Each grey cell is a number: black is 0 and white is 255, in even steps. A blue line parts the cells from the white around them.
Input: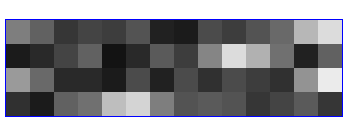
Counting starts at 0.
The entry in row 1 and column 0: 27
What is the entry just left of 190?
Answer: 112
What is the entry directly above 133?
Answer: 75
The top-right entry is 220
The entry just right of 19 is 41
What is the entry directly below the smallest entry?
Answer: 27
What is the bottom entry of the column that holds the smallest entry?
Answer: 190
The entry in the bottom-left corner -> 48
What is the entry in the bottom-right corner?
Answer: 54
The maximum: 235
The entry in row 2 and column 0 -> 154
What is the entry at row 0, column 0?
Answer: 126
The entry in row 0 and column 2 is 54
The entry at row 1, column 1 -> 41
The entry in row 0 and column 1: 97

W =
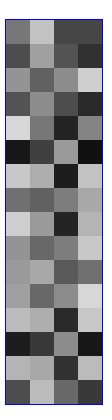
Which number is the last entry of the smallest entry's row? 17
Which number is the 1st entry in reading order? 119
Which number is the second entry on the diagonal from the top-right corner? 83
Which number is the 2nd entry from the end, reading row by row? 104
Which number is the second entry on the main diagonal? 160
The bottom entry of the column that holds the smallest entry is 57
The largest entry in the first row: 194
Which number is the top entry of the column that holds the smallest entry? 70
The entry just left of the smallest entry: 154
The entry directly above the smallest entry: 132
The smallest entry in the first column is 23
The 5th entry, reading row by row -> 77

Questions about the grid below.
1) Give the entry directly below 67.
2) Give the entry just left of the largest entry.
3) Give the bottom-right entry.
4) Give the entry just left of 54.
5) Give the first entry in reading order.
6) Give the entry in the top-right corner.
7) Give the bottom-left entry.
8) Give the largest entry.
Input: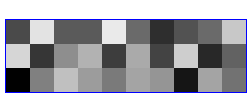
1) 149
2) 90
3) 114
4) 214
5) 74
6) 200
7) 1
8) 234

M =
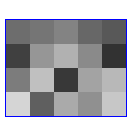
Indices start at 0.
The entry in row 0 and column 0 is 109
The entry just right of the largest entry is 95
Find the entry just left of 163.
56
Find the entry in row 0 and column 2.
131
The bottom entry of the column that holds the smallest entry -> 199
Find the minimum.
50

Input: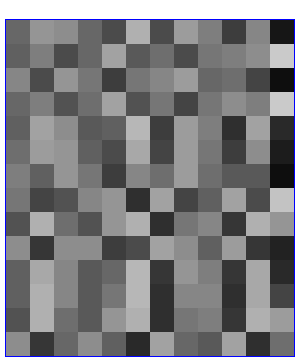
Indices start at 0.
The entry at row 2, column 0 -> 134
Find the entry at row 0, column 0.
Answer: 103
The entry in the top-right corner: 22
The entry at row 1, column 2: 75
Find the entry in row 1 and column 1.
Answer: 126
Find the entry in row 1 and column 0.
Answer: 96
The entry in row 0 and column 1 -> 149
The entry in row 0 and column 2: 141
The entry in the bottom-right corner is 110
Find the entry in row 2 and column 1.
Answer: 75
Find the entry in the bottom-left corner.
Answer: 141

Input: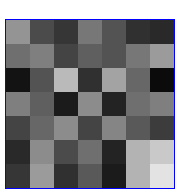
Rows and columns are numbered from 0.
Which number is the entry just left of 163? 48
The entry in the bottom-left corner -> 54
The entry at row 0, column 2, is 54
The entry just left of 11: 103
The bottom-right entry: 227
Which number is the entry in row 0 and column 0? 148
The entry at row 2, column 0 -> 19
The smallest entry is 11
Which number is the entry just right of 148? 75
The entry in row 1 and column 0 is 111
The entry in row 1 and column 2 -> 68
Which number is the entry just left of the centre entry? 27
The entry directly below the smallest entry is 127
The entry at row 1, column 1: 127
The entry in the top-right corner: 41

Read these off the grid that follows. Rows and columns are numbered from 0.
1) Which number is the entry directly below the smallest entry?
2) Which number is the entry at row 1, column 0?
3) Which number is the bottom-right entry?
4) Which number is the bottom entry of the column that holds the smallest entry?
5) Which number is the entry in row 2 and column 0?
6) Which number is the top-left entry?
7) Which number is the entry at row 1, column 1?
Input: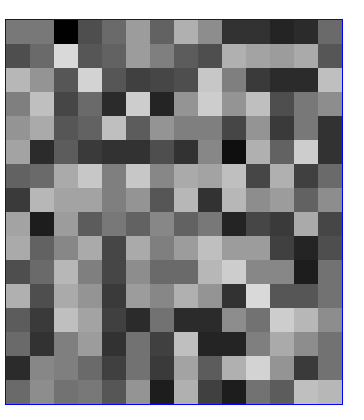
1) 217
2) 78
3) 183
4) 114
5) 183
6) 120
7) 106

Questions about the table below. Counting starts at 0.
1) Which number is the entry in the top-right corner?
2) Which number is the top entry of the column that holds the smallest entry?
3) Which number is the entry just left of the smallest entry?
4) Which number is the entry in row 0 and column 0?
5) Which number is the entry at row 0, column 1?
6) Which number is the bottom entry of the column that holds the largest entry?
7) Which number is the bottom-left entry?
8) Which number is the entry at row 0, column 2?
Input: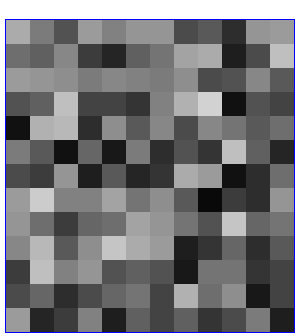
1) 155
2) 89
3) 89
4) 171
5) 123
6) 52
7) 155
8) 82

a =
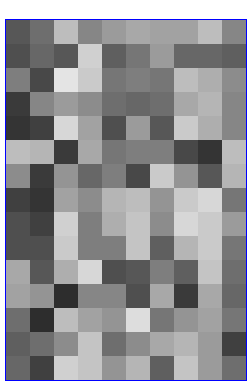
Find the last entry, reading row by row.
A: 110
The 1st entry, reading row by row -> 87
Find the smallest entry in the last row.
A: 64
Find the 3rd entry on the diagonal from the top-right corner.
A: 189
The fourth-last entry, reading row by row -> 95
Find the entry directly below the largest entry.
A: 155
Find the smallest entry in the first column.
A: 52
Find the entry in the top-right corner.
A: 134
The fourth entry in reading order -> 134
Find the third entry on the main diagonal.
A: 228
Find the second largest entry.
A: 221
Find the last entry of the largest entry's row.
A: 140
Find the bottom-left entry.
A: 103
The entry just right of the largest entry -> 202
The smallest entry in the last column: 64
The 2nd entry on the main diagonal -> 103
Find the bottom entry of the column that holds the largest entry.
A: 208
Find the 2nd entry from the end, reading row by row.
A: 155
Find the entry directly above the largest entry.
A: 87
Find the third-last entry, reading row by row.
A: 196

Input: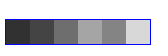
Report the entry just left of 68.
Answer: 49
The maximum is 216
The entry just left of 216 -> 132

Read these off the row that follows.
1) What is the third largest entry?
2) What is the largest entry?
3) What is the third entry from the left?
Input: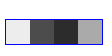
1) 76
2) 237
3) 44

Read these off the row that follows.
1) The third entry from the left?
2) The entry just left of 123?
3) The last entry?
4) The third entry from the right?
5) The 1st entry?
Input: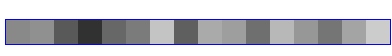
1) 89
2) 103
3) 204
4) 117
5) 137
